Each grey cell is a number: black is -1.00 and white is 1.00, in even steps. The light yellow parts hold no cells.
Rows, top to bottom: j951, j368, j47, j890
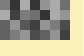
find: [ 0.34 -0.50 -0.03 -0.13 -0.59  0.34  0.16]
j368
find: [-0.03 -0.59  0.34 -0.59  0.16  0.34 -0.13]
j951
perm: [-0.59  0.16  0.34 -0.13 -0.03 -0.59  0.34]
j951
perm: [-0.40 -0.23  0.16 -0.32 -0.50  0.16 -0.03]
j47
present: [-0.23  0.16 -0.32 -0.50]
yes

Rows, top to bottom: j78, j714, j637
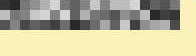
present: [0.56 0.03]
yes
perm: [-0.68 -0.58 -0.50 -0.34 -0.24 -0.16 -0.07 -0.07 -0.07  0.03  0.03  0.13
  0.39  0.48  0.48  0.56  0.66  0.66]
j714
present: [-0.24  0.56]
yes

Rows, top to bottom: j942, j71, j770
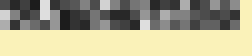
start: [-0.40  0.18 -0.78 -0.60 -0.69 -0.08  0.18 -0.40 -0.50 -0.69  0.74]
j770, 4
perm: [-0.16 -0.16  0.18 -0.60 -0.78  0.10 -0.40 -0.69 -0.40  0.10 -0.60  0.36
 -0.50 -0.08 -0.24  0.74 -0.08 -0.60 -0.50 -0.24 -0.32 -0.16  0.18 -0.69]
j770
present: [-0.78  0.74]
yes
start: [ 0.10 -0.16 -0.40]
j770, 2
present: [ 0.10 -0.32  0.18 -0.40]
no
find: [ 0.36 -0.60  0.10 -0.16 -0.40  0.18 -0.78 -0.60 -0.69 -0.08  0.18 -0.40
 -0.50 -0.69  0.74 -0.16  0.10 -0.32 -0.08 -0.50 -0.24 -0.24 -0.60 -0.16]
j770
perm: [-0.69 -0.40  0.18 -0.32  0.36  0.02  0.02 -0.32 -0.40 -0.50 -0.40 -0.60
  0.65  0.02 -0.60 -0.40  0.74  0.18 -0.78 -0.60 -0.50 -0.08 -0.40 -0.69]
j71

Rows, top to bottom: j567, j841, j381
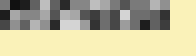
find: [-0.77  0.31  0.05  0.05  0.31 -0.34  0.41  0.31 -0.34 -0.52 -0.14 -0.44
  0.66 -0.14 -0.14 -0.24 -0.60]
j841
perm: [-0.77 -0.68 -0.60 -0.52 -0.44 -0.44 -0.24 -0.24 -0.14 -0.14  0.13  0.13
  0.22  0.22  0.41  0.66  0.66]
j381
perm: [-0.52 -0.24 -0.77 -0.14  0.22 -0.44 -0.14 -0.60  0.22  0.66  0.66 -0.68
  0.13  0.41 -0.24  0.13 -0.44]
j381

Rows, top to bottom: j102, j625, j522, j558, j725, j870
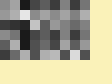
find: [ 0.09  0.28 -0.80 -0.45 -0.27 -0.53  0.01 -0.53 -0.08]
j102
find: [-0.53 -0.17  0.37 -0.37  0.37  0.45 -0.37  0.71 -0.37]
j870
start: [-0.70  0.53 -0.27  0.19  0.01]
j522, 2
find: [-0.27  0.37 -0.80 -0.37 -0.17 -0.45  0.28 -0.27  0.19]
j725
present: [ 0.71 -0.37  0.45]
no

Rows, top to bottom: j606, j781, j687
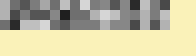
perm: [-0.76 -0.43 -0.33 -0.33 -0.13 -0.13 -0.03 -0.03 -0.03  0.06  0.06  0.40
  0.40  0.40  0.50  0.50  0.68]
j781
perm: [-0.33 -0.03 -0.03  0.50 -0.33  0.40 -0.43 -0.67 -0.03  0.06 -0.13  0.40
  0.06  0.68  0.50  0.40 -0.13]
j687
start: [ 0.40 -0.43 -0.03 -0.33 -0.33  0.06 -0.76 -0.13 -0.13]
j781, 0
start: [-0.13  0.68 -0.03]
j606, 7
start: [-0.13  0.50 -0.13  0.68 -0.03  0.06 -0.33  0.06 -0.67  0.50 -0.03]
j606, 5
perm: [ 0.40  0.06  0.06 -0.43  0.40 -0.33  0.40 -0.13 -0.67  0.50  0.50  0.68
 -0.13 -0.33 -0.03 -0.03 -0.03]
j687
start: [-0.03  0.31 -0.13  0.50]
j606, 3

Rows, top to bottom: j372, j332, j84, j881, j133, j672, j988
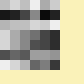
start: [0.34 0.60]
j372, 4
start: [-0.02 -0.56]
j988, 4
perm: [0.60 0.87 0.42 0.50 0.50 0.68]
j84

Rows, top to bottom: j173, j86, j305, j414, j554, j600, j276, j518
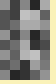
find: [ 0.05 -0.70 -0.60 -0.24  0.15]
j518
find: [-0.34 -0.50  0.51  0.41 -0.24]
j86
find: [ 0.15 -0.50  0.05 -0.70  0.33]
j173
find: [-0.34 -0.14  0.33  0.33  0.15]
j305
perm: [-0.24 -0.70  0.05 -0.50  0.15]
j414
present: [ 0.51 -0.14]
yes

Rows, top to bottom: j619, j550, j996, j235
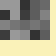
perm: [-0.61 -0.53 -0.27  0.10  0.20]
j235
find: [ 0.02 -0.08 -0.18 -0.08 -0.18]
j996
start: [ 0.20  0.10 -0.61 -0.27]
j235, 1

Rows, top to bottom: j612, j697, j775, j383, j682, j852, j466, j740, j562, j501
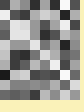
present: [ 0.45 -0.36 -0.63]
no
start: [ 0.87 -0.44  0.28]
j466, 5
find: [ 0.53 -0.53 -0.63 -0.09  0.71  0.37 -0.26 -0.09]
j852
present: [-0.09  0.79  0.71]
yes
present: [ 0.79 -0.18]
no

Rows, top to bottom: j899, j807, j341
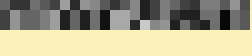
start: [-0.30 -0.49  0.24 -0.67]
j899, 4
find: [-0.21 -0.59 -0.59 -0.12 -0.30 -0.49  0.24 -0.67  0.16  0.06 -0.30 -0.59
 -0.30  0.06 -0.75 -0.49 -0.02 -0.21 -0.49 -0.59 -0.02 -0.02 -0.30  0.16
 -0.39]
j899
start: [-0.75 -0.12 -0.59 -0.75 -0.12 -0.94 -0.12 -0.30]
j341, 17

